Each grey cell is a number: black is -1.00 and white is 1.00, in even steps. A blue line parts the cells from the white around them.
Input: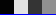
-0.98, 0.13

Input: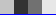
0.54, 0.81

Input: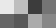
0.83, 0.06

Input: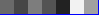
-0.18, 0.26

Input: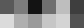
-0.30, -0.36

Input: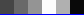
-0.45, -0.93

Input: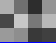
0.38, -0.50

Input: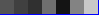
-0.34, 0.57

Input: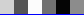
0.65, 0.10
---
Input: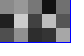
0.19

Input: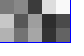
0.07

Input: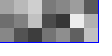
0.45

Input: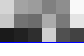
0.28

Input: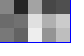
-0.71

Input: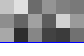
0.76

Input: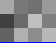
-0.06

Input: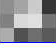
0.29

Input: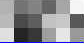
-0.09
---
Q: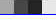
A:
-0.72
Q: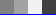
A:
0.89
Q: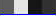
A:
-0.83
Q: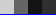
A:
-0.85
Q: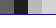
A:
0.45
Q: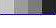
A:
-0.03
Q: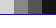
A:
-0.33
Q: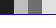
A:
-0.13
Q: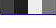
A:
0.86
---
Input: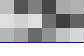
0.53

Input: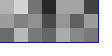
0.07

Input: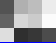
-0.57

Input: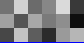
0.21

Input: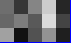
0.15

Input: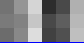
-0.37
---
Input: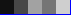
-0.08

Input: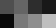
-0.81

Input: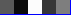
-0.58

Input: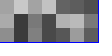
0.52

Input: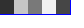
0.89

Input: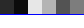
0.41

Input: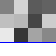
-0.23

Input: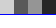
-0.70
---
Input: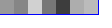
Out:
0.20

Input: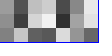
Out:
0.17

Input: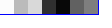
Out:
-0.01

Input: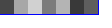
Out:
-0.03

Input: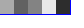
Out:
0.03

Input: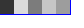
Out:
0.23
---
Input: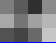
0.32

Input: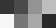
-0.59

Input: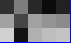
0.27

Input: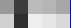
0.20

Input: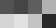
-0.36

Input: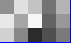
0.82

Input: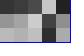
0.17

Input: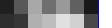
-0.75

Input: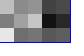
-0.02

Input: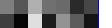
-0.01
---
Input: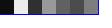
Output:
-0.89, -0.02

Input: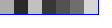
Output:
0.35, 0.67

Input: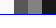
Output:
0.95, -0.81

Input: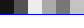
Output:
-0.84, 0.53

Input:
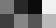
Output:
-0.05, 0.45

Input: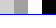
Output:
0.64, -0.96

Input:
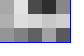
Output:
0.32, -0.30

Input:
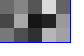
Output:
-0.16, 0.26

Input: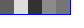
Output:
-0.26, -0.08
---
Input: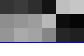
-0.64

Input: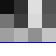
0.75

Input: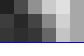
0.14

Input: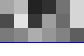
-0.73

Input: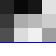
-0.83

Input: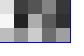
-0.34

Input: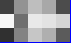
0.49
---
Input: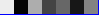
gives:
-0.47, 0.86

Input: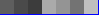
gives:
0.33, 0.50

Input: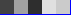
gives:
-0.64, 0.76

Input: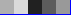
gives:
-0.74, 0.71

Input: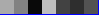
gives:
0.49, 0.49

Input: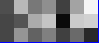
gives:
0.54, 0.92

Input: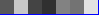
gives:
-0.62, 0.77

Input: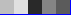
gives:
-0.68, 0.76

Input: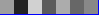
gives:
-0.29, 0.64
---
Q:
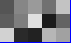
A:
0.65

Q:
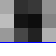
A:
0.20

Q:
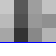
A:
0.30

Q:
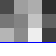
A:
0.42

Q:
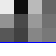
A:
-0.32

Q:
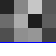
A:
-0.38

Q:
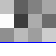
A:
0.12

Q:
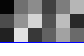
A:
-0.74
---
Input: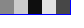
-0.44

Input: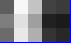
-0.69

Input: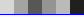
-0.75

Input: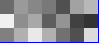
0.72

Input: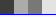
0.78

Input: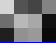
-0.92
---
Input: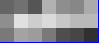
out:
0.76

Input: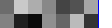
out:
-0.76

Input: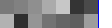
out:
-0.64

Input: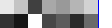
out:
-0.83

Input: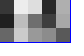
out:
0.48

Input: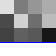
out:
0.64

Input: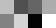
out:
0.66

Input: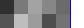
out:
0.49

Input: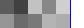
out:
-0.16
